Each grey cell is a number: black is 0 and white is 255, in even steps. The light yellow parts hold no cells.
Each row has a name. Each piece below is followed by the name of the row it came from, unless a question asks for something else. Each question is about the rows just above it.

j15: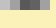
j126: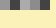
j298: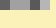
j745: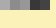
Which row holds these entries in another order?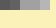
j298
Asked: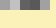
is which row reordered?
j15
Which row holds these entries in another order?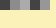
j126
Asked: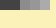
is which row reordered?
j126
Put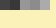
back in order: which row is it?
j745

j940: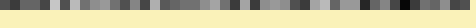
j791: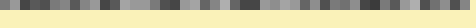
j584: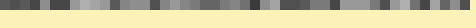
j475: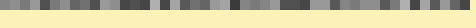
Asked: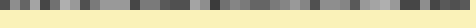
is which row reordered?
j584
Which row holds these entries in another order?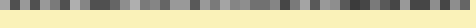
j475
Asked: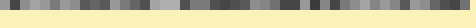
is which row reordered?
j475

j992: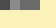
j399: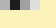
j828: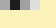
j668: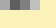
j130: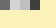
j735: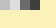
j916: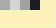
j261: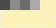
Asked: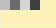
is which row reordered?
j130
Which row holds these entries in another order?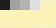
j399
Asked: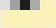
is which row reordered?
j828

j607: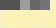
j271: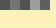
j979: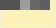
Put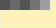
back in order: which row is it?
j607
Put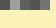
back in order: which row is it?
j271
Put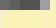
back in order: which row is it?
j979
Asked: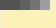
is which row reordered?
j271
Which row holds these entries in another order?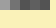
j271
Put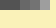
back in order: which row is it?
j607
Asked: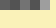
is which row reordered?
j271

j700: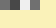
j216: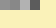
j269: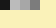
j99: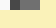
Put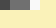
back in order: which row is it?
j99
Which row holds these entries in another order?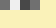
j700

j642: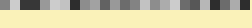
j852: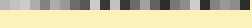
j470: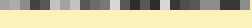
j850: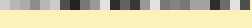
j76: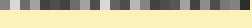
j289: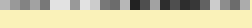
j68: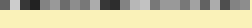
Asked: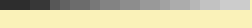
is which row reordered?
j852
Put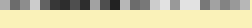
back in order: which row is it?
j289
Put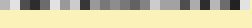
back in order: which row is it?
j289

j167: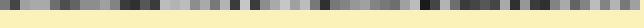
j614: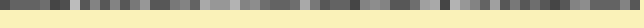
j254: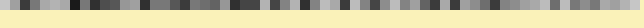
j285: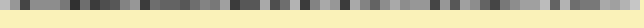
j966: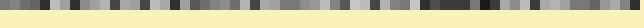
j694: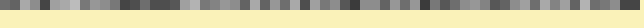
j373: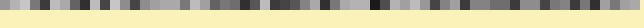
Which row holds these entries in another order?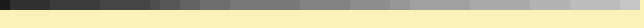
j373
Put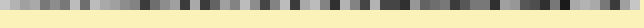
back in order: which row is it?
j254
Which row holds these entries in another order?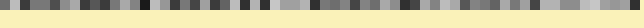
j966
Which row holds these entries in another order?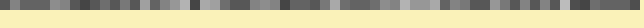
j614
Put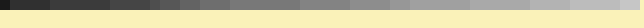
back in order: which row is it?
j254
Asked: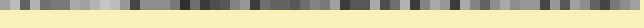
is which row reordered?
j285

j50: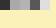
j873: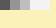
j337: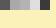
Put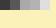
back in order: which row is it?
j337
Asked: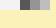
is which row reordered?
j873
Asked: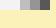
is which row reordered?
j873
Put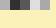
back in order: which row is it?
j50
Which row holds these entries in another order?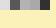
j50
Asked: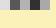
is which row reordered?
j50

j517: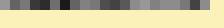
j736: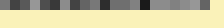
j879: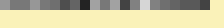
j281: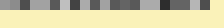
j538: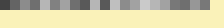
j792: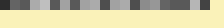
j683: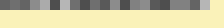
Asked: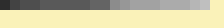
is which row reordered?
j792
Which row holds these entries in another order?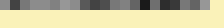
j517
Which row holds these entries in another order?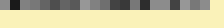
j517
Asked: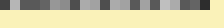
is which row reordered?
j792

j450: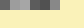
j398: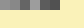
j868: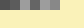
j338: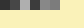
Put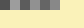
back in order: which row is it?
j398
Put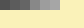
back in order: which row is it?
j450
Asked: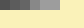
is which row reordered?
j868
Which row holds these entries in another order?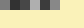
j338

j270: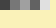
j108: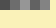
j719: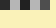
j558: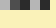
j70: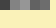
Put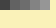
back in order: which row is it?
j70
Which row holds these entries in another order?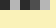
j558
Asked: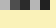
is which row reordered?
j719

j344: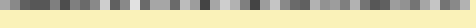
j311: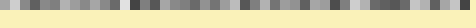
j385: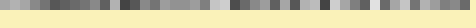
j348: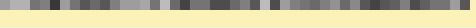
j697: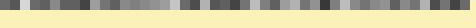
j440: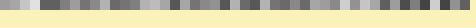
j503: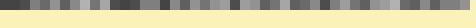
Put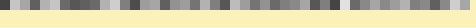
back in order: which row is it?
j311
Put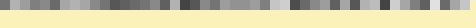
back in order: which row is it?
j385
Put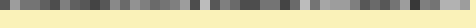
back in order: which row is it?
j348
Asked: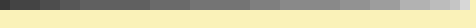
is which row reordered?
j697
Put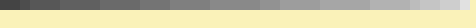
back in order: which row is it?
j344
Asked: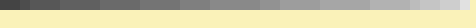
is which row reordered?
j385
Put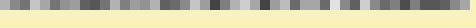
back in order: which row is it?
j344

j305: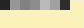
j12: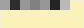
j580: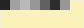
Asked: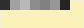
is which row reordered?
j305
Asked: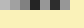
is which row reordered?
j12
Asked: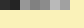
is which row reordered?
j305
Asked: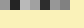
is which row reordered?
j12
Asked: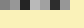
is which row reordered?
j12
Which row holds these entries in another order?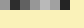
j580

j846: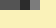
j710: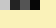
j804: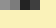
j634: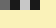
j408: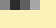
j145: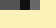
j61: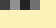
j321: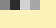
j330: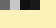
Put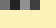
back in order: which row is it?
j61
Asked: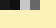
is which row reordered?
j330
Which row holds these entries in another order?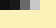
j330
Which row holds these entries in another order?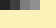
j804
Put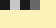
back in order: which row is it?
j634
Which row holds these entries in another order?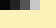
j710

